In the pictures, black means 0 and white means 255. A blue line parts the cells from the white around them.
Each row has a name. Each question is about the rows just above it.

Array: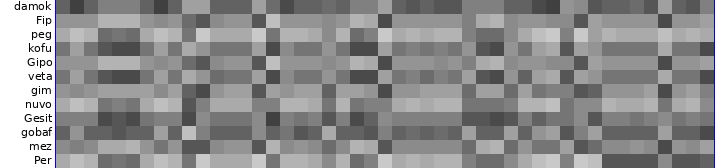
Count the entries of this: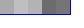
5
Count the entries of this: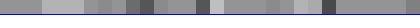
30
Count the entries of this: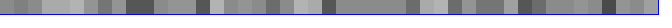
47
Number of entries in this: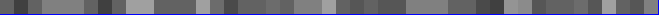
47

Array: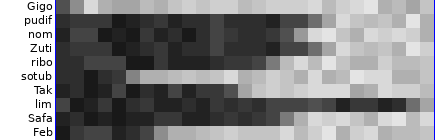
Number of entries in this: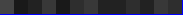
13
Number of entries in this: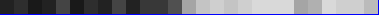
27
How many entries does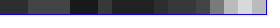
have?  19
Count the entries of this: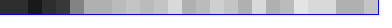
27
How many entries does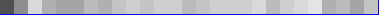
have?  27
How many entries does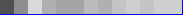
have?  13
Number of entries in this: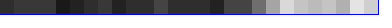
27

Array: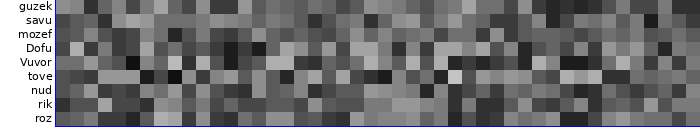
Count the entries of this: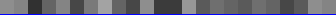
24
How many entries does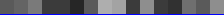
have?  16
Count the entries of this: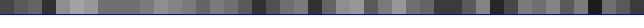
46
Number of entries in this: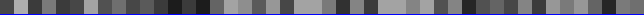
46
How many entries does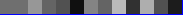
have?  13
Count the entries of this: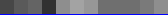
12
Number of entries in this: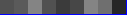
9

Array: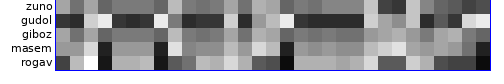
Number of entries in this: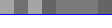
8
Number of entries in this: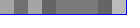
9
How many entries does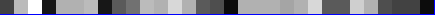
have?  31
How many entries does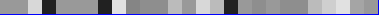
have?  27
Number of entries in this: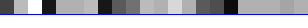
22
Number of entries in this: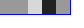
5

